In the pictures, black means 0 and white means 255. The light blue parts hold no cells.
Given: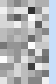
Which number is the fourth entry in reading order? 163
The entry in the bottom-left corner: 228
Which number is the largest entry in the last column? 240
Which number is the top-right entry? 175
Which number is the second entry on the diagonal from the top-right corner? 148
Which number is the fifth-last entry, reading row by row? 133
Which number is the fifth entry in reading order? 200
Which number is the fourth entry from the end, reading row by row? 188
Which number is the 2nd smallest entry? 62
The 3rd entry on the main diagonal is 93
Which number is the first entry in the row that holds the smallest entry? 240
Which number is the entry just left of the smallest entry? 228
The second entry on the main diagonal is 200
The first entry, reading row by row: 200
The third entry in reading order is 133
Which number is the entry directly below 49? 253
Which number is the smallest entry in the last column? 106
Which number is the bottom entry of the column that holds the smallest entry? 133

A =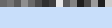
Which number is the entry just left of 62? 47
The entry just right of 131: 31

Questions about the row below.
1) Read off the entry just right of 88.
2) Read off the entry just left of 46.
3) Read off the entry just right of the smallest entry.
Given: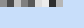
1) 221
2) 235
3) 182

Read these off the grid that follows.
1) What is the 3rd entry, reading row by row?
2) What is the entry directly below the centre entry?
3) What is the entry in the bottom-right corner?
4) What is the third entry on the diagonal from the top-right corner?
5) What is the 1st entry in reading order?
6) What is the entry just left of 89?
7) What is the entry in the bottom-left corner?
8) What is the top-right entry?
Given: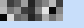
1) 89
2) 36
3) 158
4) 172
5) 172
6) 62
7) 8
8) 62
